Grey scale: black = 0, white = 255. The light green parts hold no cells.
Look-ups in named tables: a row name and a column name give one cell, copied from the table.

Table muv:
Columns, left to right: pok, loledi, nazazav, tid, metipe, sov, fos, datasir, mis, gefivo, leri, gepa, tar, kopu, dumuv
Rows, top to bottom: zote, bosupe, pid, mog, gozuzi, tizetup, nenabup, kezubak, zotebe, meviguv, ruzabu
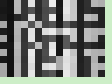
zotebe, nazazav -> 175
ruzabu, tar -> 50
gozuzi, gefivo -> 231
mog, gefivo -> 91
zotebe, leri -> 205
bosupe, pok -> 23
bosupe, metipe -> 83
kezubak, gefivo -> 229
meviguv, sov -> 43
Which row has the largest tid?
mog

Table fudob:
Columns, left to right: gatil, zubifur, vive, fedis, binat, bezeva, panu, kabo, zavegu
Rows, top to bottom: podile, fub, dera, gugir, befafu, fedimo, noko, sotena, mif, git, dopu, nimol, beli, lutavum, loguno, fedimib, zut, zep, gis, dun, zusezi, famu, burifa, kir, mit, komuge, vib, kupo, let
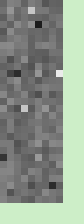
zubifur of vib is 139
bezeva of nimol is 90
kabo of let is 118
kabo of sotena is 115
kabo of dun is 120
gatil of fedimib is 141
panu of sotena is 94
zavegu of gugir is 122
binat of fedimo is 99
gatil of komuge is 128
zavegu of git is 102
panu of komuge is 100
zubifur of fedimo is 119
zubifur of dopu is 68
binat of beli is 105
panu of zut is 108
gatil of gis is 104

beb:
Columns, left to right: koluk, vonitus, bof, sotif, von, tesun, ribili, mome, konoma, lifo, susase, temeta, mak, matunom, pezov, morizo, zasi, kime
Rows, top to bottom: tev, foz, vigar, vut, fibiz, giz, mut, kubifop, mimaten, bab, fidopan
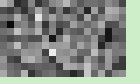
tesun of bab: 100
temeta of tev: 90
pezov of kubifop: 118
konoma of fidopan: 80
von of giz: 77
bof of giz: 90
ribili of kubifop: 66
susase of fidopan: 38
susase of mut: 110
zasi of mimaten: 108
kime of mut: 108
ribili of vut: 52
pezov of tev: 101
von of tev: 134
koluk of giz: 91
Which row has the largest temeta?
mut

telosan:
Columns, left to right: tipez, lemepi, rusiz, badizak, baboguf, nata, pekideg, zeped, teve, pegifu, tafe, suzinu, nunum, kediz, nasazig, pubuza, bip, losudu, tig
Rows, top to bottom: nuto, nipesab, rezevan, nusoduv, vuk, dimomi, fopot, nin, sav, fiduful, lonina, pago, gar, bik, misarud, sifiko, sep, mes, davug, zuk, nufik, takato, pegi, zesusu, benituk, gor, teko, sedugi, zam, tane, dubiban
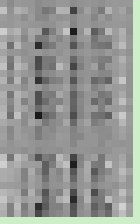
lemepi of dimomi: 153
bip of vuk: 158
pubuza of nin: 154
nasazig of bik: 119
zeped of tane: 129
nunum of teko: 152
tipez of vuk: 205
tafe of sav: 104
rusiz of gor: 159

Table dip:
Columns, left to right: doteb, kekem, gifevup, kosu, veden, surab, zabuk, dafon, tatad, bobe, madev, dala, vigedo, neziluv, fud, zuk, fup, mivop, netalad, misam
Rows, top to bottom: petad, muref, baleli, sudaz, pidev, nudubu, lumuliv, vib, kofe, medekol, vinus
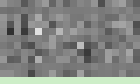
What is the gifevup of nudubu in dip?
122
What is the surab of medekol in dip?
122
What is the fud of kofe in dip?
113
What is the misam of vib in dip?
101
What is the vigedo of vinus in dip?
107
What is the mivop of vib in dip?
129
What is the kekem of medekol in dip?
126
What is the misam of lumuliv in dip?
141
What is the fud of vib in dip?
113
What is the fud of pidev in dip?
124
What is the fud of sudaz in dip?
110
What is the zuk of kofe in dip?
158
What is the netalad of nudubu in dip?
133
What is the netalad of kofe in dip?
149
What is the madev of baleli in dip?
120
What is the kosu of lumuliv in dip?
92
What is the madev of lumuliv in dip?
87
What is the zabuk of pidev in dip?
119

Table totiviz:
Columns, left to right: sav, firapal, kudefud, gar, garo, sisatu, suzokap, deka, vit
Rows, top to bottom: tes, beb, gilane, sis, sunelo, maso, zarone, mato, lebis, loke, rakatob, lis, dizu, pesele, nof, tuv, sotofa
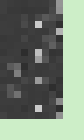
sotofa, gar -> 60
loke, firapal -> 91
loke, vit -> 59
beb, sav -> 63
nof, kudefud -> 60
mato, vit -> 54
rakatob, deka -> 61
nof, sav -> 61
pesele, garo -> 58
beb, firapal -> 57
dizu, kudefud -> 68
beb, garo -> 56
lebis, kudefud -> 60
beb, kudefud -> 57
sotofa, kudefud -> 59
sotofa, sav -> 66
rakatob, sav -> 63
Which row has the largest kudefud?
rakatob

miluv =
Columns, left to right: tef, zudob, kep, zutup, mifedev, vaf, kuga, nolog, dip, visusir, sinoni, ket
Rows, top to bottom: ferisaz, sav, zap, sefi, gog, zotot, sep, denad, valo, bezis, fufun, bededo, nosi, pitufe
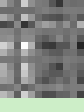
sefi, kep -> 136
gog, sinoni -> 121
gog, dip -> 119
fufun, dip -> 90
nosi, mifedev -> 111
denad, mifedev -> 142
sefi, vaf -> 140
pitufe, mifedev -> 159
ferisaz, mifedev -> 143
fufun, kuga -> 100
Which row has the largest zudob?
sep

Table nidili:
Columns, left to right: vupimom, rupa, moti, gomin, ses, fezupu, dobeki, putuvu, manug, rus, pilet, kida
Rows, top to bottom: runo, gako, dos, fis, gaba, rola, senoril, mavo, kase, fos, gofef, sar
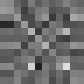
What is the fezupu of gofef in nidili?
103
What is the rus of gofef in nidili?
87
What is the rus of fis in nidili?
77
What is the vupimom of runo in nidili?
144
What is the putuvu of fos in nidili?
104
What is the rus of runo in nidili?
128
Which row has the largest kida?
dos

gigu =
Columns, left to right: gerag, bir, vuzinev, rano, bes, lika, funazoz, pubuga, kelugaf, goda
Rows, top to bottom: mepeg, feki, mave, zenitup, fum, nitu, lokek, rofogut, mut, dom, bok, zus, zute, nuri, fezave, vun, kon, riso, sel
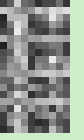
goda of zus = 70
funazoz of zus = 62
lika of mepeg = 47
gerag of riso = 58
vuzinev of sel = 196
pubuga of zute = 101
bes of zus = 66
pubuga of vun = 57
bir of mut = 133
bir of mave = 183
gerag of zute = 143
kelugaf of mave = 169
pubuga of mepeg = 73
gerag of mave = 37
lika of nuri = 84

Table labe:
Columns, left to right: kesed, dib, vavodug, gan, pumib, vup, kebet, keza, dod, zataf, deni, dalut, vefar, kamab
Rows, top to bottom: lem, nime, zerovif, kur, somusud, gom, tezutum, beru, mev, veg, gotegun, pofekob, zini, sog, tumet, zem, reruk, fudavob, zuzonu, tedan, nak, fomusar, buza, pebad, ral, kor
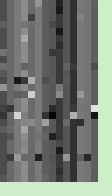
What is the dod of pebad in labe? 57
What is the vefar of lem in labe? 116
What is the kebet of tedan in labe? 101
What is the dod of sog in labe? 138
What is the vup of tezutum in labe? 122
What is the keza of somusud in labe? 88
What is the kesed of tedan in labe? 76
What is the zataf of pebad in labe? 85
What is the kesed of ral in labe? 76
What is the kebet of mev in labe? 93
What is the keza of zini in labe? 88
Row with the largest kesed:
zini

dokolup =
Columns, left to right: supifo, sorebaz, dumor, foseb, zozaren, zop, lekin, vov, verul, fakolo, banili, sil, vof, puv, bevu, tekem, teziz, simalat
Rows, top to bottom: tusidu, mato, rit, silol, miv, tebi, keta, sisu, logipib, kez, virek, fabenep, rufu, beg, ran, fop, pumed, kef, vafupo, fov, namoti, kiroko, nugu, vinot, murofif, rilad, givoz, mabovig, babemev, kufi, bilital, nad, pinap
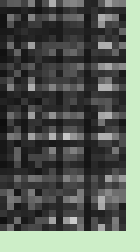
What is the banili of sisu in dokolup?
104
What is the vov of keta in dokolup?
72
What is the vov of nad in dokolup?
164
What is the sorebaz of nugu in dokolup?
48
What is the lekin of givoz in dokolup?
50
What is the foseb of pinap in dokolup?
61
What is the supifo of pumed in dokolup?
31
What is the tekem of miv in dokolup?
55
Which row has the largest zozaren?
rufu

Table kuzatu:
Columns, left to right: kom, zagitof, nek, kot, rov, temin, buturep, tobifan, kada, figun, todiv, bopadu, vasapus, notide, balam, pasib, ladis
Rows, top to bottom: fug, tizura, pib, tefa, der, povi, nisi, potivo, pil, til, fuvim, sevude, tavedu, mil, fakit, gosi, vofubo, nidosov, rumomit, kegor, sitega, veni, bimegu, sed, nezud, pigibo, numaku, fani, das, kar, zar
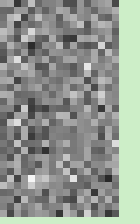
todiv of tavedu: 107
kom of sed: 141
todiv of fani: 91
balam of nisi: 212
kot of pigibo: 153
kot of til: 194
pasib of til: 155

